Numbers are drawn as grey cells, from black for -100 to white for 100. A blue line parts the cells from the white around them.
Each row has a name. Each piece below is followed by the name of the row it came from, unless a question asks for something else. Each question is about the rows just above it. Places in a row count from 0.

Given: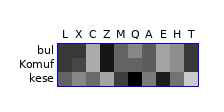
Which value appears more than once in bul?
[-56]
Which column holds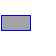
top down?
E
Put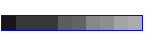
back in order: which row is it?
bul
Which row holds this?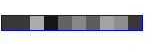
bul
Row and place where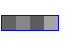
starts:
bul, 4
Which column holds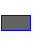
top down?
M
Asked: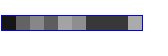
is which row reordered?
bul

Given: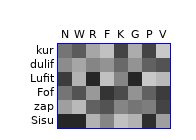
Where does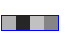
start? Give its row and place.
Lufit, 1
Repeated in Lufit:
[-70]
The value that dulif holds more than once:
[15]
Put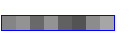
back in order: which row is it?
dulif

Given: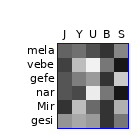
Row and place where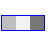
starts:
vebe, 1
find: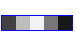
vebe

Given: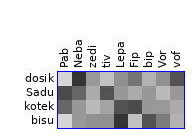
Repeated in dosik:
[13]
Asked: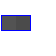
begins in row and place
kotek, 4
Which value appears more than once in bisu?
[13]
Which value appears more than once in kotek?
[19]
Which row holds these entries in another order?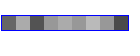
Sadu
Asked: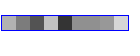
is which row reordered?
bisu
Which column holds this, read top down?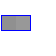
Lepa

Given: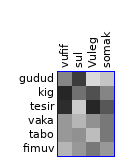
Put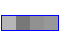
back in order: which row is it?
vaka
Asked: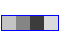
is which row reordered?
gudud
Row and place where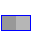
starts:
vaka, 0
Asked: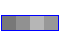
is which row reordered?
vaka
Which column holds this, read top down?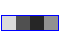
Vuleg
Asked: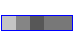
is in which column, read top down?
somak

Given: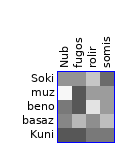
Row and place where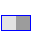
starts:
beno, 2
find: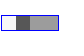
muz
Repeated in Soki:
[16]
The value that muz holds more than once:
[22]

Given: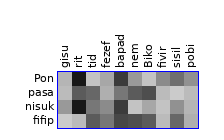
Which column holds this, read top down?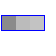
fivir
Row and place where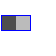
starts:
pasa, 6
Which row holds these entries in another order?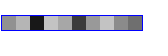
Pon
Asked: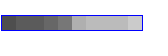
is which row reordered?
pasa
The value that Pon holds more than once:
[53]

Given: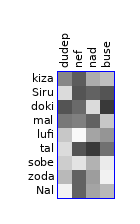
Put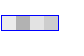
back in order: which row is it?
sobe
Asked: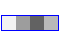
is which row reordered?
zoda
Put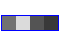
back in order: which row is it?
tal
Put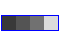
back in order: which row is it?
tal

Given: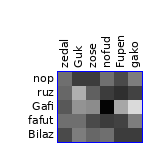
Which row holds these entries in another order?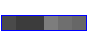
Bilaz
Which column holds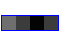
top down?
nofud
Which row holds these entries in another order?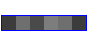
nop
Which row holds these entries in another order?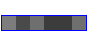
nop
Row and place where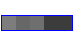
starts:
Bilaz, 1

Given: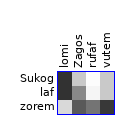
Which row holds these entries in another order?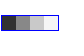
laf
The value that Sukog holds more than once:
[58]
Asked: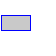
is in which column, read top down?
vutem
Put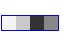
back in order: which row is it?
laf
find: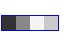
laf

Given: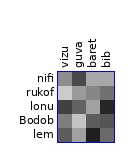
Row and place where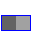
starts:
lonu, 1
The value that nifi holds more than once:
[32]
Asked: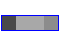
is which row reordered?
nifi
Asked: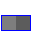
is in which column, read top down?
vizu
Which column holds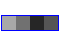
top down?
bib
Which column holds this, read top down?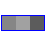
baret

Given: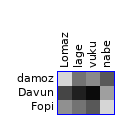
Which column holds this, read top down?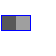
nabe
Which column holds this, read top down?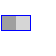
nabe
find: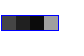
Davun
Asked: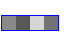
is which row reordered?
damoz
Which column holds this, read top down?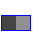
Lomaz

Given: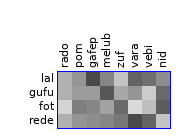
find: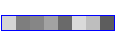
fot
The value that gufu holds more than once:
[22]
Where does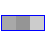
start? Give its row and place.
gufu, 4
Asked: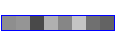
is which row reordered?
lal
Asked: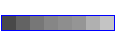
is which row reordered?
rede
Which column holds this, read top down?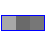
zuf

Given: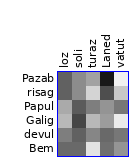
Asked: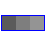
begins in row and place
Papul, 1
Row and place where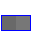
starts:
devul, 3

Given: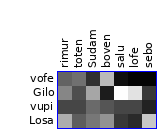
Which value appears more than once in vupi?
[-45]
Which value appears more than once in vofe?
[-98]
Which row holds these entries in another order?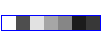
Gilo

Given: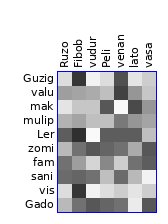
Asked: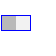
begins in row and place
sani, 5
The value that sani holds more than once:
[-16]
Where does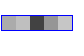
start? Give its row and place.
valu, 2
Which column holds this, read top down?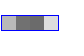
Ruzo
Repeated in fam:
[-11]
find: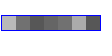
zomi
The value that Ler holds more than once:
[-27]

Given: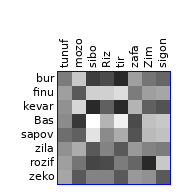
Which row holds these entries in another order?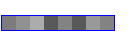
zila
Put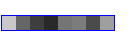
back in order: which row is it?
bur
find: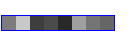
bur

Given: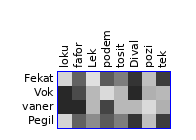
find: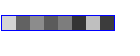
Pegil
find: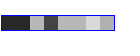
vaner
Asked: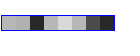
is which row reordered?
Vok

